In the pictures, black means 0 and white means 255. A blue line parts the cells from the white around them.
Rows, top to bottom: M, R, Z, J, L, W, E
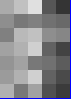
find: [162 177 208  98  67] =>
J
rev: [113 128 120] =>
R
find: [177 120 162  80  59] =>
E
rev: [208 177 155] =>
W
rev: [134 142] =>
Z

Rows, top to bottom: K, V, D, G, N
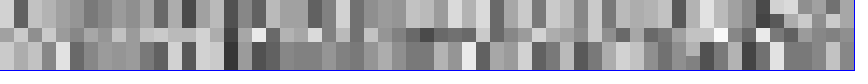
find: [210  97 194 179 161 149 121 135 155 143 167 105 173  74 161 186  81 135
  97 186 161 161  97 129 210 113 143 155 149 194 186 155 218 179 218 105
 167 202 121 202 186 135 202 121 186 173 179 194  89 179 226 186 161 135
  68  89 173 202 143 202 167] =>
V
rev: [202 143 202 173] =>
V

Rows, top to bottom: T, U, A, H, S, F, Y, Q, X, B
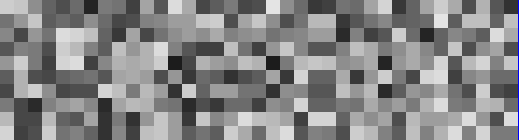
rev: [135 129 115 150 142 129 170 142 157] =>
A
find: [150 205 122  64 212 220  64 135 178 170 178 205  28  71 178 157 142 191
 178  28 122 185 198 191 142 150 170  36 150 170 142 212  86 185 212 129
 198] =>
S
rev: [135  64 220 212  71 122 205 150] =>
F
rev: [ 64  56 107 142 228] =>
T
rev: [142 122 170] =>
H
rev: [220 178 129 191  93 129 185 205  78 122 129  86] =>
B

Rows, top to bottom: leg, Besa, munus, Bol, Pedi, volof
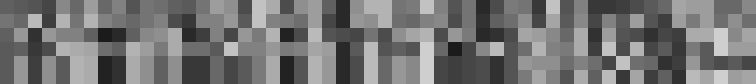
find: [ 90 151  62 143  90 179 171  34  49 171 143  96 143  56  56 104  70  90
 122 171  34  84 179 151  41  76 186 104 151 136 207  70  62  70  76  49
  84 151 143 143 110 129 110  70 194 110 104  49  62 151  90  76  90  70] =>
Pedi
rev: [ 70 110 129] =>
Pedi
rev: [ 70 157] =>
Besa
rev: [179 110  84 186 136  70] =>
Bol
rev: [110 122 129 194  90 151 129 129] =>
Besa

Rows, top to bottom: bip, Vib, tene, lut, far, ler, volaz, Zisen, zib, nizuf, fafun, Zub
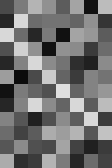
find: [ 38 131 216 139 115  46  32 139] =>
far
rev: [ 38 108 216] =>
tene
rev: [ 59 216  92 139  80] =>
zib
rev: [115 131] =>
ler
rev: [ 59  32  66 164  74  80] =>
fafun
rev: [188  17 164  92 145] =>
bip

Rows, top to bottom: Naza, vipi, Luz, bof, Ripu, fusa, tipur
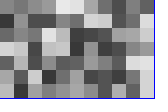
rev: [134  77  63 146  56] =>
bof
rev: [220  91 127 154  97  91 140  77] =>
Ripu
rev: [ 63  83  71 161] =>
fusa
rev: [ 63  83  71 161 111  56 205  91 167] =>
fusa
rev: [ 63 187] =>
Luz

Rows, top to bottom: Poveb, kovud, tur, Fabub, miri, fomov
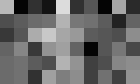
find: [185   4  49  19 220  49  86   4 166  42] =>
Poveb
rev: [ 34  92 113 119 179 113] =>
kovud
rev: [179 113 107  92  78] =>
kovud
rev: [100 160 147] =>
Fabub

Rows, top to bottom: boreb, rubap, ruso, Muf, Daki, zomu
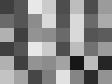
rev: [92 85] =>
ruso
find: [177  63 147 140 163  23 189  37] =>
Daki
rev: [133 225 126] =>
zomu
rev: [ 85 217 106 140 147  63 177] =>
ruso
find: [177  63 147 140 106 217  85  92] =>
ruso
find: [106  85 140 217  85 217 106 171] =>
rubap
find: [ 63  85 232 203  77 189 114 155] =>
Muf

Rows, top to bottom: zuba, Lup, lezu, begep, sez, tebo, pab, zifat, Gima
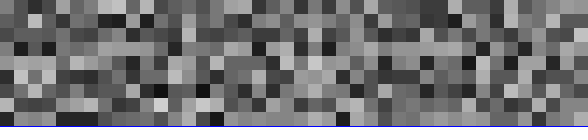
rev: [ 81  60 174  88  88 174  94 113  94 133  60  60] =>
tebo
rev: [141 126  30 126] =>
begep
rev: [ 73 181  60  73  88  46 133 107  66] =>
lezu
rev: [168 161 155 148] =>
begep
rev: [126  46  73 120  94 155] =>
Lup
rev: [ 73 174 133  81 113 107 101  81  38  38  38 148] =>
Gima
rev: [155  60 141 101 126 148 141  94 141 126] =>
Lup

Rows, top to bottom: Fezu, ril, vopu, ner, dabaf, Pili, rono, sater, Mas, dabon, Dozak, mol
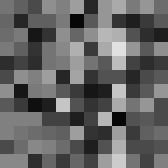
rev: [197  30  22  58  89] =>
rono
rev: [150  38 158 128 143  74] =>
Fezu
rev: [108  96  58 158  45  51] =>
dabon
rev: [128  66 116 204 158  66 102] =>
mol

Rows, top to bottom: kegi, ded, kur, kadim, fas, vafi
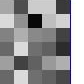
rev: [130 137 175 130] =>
kur
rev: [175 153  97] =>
fas

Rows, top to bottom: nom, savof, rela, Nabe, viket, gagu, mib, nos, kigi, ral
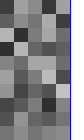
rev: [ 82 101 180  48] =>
Nabe
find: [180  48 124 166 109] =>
rela

